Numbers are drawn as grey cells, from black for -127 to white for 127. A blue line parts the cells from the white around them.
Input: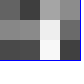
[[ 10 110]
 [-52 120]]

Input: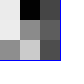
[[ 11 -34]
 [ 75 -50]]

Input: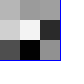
[[ 115  -85]
 [-125   17]]

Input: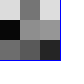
[[ 14  22]
 [-38 -90]]

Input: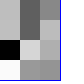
[[-31  60]
 [ 86  47]]

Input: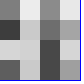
[[ 74 -17]
 [ 82 -55]]
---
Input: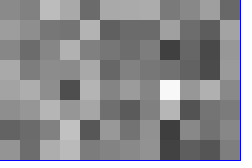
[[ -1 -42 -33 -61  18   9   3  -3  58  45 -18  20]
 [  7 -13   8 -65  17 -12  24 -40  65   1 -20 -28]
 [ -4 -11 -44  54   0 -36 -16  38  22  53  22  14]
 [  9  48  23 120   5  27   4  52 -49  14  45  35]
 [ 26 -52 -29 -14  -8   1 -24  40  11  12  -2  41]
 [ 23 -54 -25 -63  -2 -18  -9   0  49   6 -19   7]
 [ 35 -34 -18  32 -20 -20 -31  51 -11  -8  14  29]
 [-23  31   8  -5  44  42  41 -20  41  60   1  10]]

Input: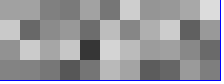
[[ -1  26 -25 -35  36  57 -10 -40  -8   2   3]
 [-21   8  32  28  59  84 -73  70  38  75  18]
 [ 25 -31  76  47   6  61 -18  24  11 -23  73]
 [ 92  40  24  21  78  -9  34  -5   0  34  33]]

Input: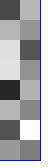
[[ -2  25]
 [125 -45]
 [  7  53]
 [ 50 -88]
 [ 19  97]
 [-41  95]
 [ 21  52]
 [ 55 -54]]

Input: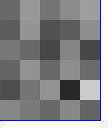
[[-26   8 -23  -5   7]
 [ 76 -86  18 -10 -49]
 [-20  14 -22  17 -28]
 [-56   5 -56 -24  -8]
 [ 14 -34 -46  20 -35]
 [ 30  12 -11  23 -22]]

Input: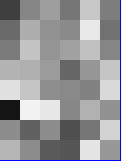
[[  24  101  -41  -37   12   54]
 [  82   -9  -48   13  -30   13]
 [  17   49    7  103  114 -107]
 [  89    2    9   14   69   97]
 [  69   22  -25   27   48   51]
 [   5   65   33   20   68   -4]
 [ -13  104   10   18   46  -21]
 [  -2   71   -9   30    6  -64]]

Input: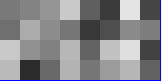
[[-29  54  27  -8  51 -23 -83  58]
 [-61  95  65 -28  55   1  16  73]
 [ -2  10 -49 -71  -9  13  44 -16]
 [-58 100 -68 -32  73  21   3  -6]]

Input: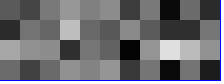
[[ -99  -11 -118  -10  -71   21    3   17  -21  -62  -20]
 [  18   59   95   20 -123  -29   -9  -80   13   16   38]
 [  -9  -80  -80  -36    9  -39  -23   62  -25  -12  -84]
 [ -84  -19 -117   -6  -67   12    0   23   -6  -58  -37]]

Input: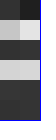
[[-75 -77]
 [-75 -73]
 [ 87  84]
 [-75 -77]
 [100  70]
 [-96 -77]]
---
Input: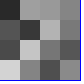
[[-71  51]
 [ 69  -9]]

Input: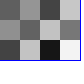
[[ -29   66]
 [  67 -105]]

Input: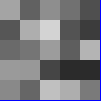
[[ 46  83]
 [-10  28]]

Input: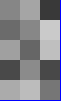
[[  7  74]
 [-25  63]]

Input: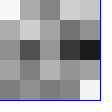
[[ 77  36]
 [-47  23]]

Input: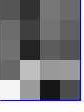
[[-64 -12]
 [-92 -34]]
